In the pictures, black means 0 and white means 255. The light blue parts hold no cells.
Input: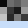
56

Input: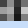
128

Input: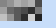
34

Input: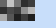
31

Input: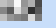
121

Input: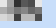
76

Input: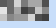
64

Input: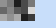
59
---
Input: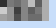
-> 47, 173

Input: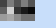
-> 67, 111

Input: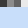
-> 57, 234

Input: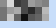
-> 141, 171

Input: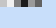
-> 197, 98

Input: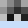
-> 176, 33

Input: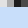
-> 226, 74
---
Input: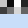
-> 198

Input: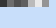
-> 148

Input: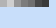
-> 150

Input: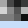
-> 167

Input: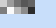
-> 183

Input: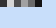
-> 106
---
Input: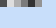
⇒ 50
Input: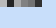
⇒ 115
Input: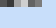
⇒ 99
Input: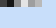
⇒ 158
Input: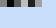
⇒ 33
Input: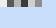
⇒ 207
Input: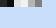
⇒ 181
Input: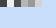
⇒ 153
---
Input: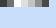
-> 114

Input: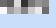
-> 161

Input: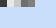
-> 231

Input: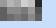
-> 109

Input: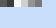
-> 60

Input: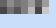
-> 114

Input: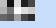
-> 88
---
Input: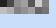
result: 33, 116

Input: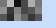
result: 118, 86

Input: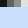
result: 22, 225

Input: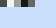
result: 76, 103

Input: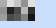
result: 172, 21

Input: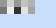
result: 150, 165

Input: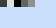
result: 60, 143
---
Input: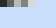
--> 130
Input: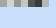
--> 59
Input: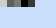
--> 4
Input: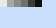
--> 59
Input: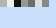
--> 224
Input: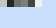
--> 68
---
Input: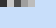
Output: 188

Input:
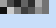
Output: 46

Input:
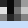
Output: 225

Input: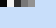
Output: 146

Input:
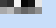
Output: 21

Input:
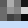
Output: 107
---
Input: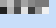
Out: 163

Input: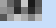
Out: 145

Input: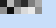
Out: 28

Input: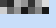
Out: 65

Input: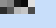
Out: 142

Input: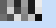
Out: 97

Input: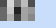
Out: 105

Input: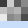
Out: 193

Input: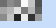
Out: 166

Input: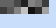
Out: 99
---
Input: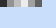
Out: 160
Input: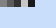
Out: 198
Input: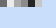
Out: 37
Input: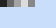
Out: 220
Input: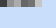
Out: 115
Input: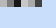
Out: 169
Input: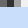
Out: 162
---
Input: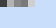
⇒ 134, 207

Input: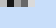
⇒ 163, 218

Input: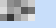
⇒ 173, 230

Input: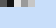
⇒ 227, 227

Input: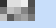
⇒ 177, 237

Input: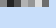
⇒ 178, 220

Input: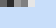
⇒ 156, 230

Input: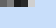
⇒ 29, 207

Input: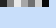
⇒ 167, 233
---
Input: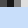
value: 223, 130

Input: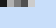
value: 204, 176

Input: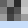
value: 202, 187

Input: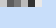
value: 232, 202

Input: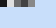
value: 223, 136

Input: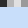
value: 224, 183

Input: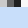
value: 248, 202

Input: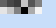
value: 244, 228
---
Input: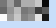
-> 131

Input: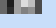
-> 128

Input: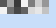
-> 218

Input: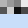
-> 207

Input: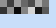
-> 212

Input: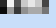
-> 169

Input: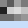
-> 207
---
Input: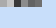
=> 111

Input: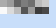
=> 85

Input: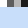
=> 183

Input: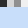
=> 214

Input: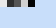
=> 85

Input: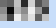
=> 58

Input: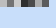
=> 91

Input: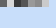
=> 99
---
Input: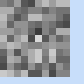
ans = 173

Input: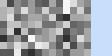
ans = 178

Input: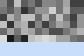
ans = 118

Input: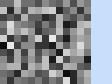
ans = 192

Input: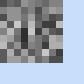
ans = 130

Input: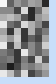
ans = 137
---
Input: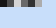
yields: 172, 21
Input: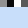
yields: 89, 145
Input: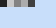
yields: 64, 34
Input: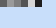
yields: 30, 96
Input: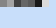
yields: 218, 133
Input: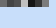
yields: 123, 108
